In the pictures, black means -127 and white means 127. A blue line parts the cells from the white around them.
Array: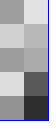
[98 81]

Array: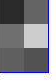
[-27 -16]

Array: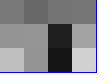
[ -9 -96  20]

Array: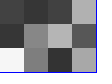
[49 53 -1]

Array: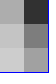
[-78  68]

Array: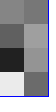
[ -8 -31]

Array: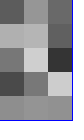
[-22  53  -8]

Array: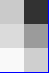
[-77  91]
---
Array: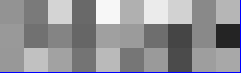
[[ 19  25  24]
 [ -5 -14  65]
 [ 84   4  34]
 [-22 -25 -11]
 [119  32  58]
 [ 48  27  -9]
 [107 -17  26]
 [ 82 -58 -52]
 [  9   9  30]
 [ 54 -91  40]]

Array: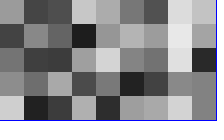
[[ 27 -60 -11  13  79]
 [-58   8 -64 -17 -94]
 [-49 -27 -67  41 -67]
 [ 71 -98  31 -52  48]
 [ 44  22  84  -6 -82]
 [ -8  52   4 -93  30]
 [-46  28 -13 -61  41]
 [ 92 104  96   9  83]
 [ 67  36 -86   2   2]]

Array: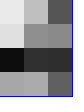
[[ 106   96 -114   39]
 [  63   15  -79   43]
 [ -42   10  -81  -31]]

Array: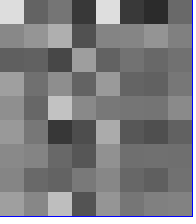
[[ 93   8 -32  31  15  25   9   5  31]
 [-28  21 -30 -15 -24  -8   4 -22   7]
 [-10  47 -56  14  66 -72 -23 -28  62]
 [-71 -46  30 -28   9 -50 -41  -6 -44]
 [ 94   4 -29  26  -7  43  17   7  21]
 [-70   5 -13 -27 -10 -40 -16 -24  -9]
 [-84  20 -23 -30 -11 -48 -15 -32   0]
 [-22   0 -14  -8  10 -30 -16 -14   2]]

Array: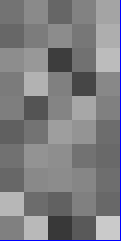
[[-12 -24  13  -4  -1 -31 -14 -24  55   0]
 [ 10  -3  24  50 -43 -12  19   9 -19  57]
 [-25  12 -66   0   4  30  14  12 -30 -71]
 [  2  -8 -14 -57  39  20 -13   6   0 -38]
 [ 36  46  60   8   0 -18 -22 -17 -23  74]]

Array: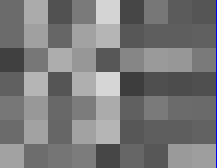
[[-19 -20 -62 -31  -9 -20  34]
 [ 43  32  -8  53  24  33 -17]
 [-45 -25  45 -43 -23 -25 -10]
 [ -4  34  22  47  -2  34  -3]
 [ 84  52 -41  87  43  52 -57]
 [-57 -41   6 -67 -31 -40 -25]
 [ -8 -32  26 -47  -4 -32 -41]
 [-37 -32  23 -52 -19 -33  27]
 [-43 -30  -5 -48 -22 -29  30]]

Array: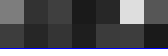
[[  -2  -66]
 [ -77  -89]
 [ -64  -75]
 [-101  -97]
 [ -88  -68]
 [  94  -66]
 [ -41 -101]]

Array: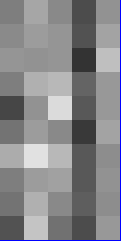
[[ -1  10  21  -1 -57 -12  44  -1 -12 -45]
 [ 38  28  18  48  18  28  97  28  48  68]
 [  9  21  21  56  91   9  56  33   9 -14]
 [-51 -45 -76 -27 -39 -70 -39 -39 -33 -51]
 [ 18  35  63  24  24  35  13  18  13  24]]
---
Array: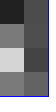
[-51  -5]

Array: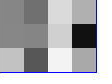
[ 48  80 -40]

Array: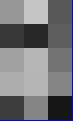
[-40 -88  33]

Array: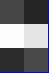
[-91 125]

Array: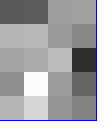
[31 26 44 15]

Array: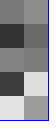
[ 13 -76]

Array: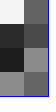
[-28 -84]

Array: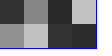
[ 66 -76]
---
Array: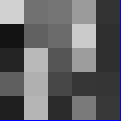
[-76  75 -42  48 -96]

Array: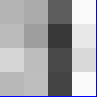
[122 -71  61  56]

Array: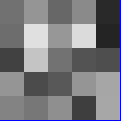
[-86  91 -13 -52   3]

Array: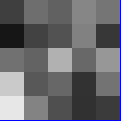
[-10   1  49 -39 103]

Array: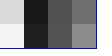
[-16 -43]

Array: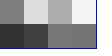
[117  -9]
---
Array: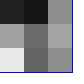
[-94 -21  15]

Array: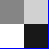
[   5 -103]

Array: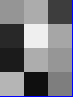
[ 21 111  22]

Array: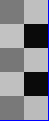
[  -5 -117]

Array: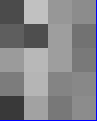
[-52 -49  30   8]

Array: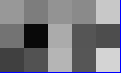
[  24 -118   53]
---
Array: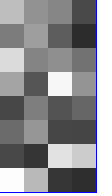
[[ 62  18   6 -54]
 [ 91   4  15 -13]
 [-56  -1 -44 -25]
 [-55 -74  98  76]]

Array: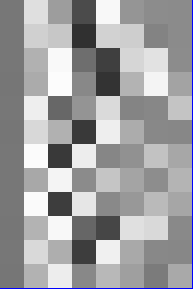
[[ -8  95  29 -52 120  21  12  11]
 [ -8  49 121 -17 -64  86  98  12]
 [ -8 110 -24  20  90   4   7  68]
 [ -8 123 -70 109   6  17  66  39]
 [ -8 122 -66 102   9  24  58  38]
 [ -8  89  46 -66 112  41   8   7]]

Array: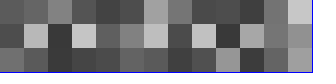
[[-36 -26   2 -43 -60 -50  33 -10 -53 -50 -64 -12  71]
 [-15 -37 -69 -58 -52 -28 -37 -63 -47  22 -67 -27  31]]

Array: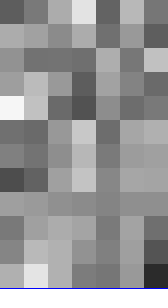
[[-34  -6  44  99 -28  56  -9]
 [ 18 -13 -12 -16  46  -8  65]
 [118  65 -21 -45  13 -18  -6]
 [  0 -12  14  55  -5  28  32]
 [ 31  26  16  11   4  15  15]
 [  5  57  49  18   0  31 -43]]

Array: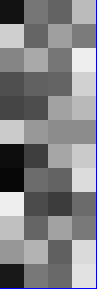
[[-109   -9  -28   59]
 [   5   41   -9  110]
 [ -58  -50   34   57]
 [-114  -65   38   74]
 [ 110  -52  -67  -20]
 [  23   51  -31   90]]

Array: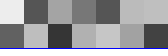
[[109 -42  36  -8 -42  59  63]]
